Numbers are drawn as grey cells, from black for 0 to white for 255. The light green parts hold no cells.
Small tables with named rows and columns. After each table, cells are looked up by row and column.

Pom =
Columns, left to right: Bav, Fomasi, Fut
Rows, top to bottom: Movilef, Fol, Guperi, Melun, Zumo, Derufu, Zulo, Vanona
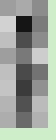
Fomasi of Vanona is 106
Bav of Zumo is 191
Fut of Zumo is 115
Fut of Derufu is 145
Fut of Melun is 205
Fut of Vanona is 177
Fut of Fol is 123
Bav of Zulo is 180
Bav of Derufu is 196
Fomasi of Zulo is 81
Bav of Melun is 158
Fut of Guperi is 140
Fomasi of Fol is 21
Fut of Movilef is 140
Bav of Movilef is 158
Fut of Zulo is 187
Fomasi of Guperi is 77
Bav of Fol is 210
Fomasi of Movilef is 170
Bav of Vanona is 173
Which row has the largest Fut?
Melun

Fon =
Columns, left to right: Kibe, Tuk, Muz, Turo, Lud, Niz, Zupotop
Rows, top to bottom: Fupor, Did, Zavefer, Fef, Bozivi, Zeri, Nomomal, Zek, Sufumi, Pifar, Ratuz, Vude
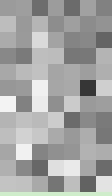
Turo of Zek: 204
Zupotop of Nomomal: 158
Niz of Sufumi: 173
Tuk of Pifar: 241
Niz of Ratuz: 167
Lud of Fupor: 107

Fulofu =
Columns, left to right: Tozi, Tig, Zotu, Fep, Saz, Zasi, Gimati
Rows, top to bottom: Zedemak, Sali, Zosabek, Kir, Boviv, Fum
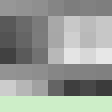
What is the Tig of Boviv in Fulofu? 145
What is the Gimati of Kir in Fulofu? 231
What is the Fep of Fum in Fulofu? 100
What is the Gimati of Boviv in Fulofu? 128
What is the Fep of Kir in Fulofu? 184
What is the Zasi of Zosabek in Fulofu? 185
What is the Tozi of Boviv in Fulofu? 147
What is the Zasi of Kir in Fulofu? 216
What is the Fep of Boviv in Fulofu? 134
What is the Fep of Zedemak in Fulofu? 133
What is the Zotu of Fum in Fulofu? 161
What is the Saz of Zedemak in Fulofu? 125
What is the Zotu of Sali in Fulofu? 123
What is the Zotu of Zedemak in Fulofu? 143
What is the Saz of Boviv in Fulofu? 130
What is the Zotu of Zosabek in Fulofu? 124
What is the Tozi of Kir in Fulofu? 65

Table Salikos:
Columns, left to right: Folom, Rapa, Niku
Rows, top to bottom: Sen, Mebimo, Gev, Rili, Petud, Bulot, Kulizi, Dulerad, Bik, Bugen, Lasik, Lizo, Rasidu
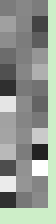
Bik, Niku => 202
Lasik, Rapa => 146
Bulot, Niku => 114
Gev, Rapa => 124
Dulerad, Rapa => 133
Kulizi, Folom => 229
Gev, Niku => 93
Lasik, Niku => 254
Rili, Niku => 150
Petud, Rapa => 134
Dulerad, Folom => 162
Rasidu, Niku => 138
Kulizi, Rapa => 139
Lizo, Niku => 132
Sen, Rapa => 135
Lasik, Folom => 77
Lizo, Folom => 235
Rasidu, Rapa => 119
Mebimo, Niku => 67
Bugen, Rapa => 124
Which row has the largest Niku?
Lasik

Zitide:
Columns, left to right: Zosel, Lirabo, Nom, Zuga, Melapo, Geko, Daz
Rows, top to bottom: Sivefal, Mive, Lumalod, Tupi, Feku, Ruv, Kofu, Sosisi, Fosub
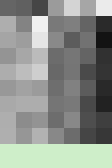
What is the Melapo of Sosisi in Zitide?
136
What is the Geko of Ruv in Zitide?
92
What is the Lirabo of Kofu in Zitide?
173
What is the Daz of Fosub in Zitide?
55
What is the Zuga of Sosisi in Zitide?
109
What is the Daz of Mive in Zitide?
42
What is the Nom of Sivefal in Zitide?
70
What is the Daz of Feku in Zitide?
52
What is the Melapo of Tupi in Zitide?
118
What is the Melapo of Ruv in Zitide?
129
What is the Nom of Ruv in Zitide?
155
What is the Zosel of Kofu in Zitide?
169

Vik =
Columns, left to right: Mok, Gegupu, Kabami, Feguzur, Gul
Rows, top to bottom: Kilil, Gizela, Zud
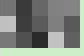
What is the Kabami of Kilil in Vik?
103
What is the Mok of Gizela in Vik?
192
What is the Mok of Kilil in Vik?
116
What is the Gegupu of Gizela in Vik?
61
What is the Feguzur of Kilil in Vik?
129
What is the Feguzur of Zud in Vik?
194
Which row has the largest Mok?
Gizela

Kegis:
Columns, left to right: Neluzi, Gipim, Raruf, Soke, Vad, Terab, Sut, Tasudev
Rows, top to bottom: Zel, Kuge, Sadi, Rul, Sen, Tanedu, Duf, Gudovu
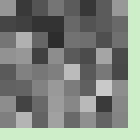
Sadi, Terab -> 111
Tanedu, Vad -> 124
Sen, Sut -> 120
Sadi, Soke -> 45
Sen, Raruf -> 119
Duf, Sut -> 58
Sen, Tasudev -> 72
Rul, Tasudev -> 74
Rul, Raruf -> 64
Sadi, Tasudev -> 112
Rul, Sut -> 165
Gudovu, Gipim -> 180
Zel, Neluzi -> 150
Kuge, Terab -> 83
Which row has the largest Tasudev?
Zel

